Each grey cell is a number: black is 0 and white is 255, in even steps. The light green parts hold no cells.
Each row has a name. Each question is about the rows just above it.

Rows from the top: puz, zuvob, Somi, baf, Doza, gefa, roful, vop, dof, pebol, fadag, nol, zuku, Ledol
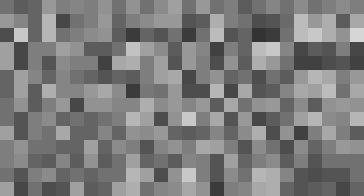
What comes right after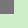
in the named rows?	[113]
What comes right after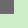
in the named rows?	[188]

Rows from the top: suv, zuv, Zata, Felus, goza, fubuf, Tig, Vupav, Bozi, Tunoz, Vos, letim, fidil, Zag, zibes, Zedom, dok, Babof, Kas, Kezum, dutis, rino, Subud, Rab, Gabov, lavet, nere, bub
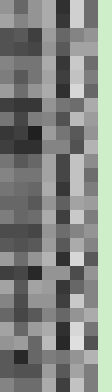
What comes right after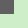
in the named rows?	[163]
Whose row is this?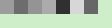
Tig

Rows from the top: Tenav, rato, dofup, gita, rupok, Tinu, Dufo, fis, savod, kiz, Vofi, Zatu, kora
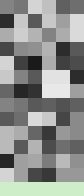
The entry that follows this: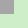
[124]
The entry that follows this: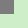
[186]
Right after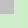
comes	[96]
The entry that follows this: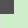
[96]

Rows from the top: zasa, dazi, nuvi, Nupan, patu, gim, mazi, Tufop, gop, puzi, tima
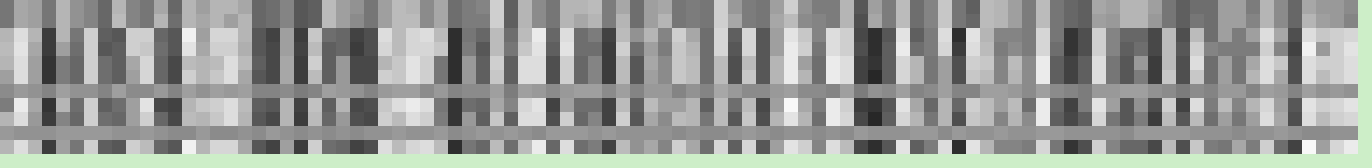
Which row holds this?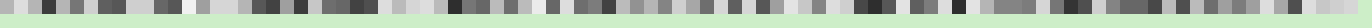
nuvi
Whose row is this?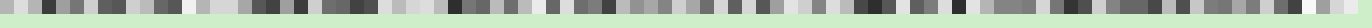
tima
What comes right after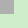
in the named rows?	[87]
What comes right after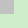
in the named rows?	[95]

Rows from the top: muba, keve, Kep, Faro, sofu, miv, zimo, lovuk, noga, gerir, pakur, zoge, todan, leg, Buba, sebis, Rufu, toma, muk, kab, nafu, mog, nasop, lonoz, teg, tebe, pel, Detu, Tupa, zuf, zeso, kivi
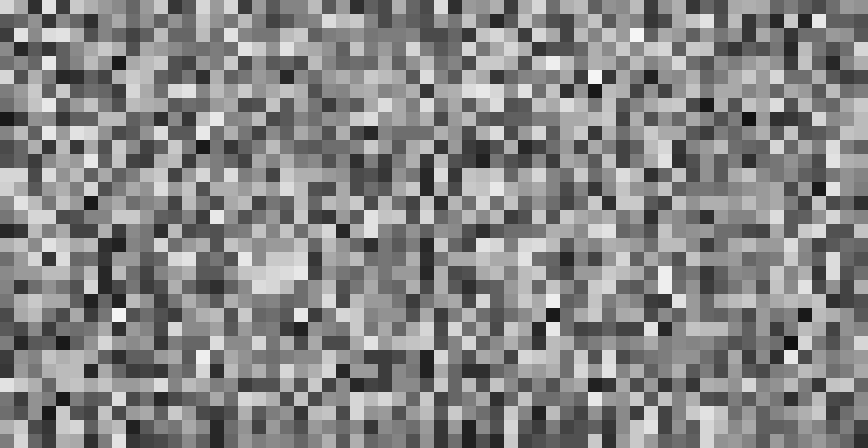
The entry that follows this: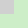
[169]
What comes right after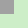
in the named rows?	[89]
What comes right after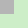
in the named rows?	[110]

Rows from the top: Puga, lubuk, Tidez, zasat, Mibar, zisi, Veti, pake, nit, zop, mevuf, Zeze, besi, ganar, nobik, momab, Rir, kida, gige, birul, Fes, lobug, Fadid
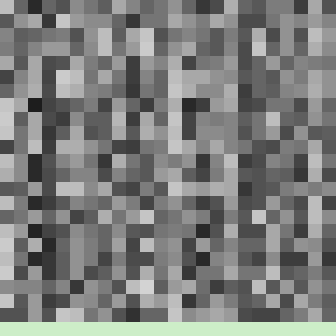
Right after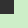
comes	[101]
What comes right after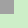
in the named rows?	[68]
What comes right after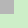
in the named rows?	[61]
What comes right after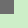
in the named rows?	[61]

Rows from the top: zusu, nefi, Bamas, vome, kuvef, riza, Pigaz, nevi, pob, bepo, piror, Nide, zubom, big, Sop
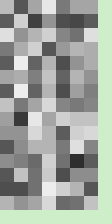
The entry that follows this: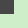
[92]
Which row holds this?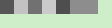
zubom
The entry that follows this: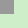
[180]
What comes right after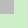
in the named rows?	[86]
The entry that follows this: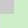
[78]

